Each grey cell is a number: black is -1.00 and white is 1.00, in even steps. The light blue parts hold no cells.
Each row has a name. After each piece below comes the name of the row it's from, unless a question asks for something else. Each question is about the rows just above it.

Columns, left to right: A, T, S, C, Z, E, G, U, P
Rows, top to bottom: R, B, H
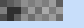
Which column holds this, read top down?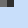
S
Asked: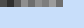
H
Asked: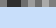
B
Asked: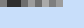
B

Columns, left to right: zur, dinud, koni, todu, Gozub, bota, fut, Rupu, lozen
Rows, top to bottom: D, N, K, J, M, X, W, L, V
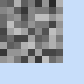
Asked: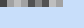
M
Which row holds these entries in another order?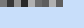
D
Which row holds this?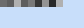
D

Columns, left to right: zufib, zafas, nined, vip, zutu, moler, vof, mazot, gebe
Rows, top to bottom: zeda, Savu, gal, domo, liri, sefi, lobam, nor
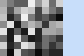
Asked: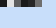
sefi
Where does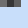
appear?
lobam
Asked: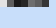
sefi
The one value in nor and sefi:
[-0.70]
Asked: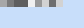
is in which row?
zeda
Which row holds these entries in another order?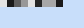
liri

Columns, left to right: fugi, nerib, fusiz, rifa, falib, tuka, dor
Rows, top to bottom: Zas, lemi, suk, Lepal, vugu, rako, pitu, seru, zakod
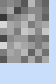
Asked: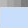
pitu
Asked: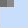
lemi
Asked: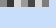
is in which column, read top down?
fugi
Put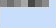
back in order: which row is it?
lemi
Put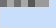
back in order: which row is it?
zakod
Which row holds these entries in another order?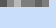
Zas
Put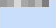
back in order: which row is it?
Lepal

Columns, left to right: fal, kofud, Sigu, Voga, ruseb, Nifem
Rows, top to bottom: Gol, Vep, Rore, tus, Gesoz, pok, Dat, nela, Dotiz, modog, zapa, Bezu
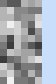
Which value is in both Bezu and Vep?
[-0.05]
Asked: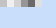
tus
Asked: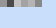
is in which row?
pok
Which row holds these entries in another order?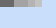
nela
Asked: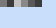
Dat

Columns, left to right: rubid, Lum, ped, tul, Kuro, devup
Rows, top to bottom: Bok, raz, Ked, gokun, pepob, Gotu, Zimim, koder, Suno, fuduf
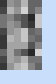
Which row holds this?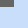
Bok
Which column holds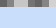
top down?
devup

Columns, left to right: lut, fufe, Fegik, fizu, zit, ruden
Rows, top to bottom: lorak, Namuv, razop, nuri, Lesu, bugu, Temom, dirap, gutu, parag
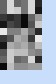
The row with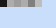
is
Temom
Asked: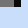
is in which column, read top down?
fizu
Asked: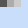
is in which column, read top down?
fufe
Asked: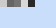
gutu
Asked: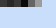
razop
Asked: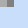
Temom

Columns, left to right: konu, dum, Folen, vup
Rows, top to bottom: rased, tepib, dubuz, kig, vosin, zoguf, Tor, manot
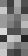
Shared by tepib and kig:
[0.21]
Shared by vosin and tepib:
[-0.38]
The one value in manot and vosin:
[-0.38]
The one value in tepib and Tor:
[0.21]
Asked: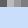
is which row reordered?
kig
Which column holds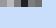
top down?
vup
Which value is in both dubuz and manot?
[-0.12]

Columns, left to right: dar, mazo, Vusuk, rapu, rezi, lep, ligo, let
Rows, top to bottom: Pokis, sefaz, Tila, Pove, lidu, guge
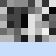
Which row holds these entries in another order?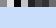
sefaz
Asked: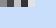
Pokis
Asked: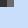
sefaz
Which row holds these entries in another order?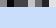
Tila
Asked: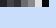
sefaz
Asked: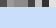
Pokis

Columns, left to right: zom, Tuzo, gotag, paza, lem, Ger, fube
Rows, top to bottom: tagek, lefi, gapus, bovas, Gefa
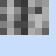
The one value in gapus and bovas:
[0.46]
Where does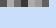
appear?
Gefa
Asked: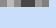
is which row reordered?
bovas
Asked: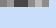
bovas
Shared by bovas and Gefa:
[0.21]

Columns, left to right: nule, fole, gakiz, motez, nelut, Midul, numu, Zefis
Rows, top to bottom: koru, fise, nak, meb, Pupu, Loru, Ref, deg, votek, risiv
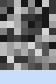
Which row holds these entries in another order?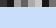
fise
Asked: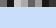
fise
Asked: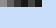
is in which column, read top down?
nelut
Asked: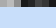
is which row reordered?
Loru
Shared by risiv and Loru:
[-0.47]

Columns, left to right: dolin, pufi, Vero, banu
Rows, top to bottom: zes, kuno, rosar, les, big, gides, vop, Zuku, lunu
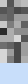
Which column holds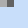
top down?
pufi
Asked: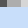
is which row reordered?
gides
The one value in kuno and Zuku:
[-0.43]
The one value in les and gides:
[0.36]
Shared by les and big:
[0.36]

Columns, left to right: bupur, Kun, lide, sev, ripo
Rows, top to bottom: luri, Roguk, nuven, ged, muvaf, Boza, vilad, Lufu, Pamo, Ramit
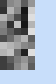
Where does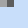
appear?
Ramit
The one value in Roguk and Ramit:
[0.07]
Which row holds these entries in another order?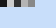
Roguk

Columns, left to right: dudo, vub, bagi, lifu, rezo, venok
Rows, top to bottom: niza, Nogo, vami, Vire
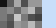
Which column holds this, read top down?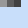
venok
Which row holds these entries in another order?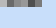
Vire
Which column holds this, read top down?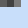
venok
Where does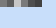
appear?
vami
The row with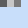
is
vami
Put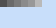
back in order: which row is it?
Vire

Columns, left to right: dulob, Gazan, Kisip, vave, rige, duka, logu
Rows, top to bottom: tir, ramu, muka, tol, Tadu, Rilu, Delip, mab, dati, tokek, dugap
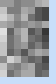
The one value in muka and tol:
[0.10]
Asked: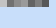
Delip
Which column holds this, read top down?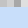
dulob
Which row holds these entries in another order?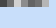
Rilu
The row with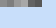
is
tokek

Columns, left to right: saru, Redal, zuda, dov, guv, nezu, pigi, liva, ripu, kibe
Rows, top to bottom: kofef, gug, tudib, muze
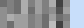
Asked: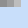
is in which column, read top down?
liva
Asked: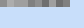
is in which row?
tudib

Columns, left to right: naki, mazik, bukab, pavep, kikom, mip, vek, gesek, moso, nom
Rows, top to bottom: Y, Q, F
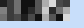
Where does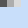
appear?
Y
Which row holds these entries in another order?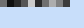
Q
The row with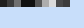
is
Y
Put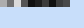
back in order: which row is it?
Y
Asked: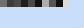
F

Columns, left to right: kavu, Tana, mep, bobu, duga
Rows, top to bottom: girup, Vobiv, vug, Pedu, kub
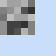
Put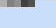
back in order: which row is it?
kub
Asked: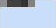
Pedu
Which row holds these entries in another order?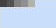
kub
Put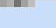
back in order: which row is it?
girup
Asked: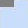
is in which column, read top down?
duga
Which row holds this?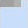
girup

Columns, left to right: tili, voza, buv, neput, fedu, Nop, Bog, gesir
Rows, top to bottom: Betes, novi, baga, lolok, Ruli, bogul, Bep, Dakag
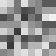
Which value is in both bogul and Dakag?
[0.41]
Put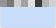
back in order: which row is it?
Ruli
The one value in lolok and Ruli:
[0.16]
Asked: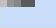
lolok

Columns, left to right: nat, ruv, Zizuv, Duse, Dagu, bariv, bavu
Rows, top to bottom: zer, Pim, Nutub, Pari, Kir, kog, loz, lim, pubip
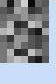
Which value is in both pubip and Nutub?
[-0.07]
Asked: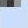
kog
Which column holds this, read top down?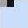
bariv
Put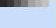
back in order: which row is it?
Pari
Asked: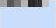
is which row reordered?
Pari

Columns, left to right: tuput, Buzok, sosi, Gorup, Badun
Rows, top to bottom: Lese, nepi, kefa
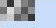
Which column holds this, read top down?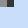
Badun
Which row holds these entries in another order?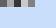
Lese
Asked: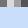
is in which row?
nepi

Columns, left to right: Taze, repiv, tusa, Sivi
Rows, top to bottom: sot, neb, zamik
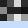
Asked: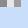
zamik
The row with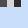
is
sot
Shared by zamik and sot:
[-0.74]
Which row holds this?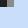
zamik

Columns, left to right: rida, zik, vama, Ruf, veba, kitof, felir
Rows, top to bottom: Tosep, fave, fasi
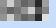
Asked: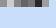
Tosep
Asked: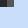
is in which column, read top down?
kitof
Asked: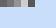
fave
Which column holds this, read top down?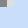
felir
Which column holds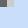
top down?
zik
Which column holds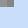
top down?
rida

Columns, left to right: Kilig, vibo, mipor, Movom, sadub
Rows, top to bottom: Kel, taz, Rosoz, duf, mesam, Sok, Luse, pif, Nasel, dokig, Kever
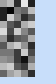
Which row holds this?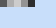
Luse
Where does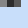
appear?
Rosoz
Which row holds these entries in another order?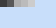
dokig
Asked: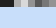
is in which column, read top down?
Kilig
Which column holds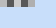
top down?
sadub

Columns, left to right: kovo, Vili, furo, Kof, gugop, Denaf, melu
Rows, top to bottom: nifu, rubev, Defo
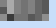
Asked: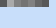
rubev
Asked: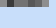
Defo

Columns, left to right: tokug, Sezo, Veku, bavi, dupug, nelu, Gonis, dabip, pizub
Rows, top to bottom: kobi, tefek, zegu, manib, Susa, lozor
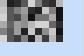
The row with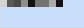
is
zegu
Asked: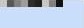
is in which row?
tefek
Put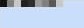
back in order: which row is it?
tefek
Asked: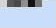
zegu
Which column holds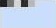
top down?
nelu
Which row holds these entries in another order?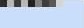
lozor
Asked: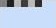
lozor

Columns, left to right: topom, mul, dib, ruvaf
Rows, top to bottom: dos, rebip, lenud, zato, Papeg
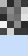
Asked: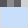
rebip
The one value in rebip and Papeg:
[0.65]
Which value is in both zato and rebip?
[0.10]
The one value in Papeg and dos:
[-0.56]
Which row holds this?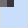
dos

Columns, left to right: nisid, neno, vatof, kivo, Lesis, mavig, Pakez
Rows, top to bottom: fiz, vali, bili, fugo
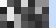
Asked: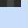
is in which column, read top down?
Lesis
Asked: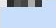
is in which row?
vali
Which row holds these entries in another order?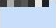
vali
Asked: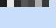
vali
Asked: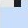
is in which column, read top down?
neno

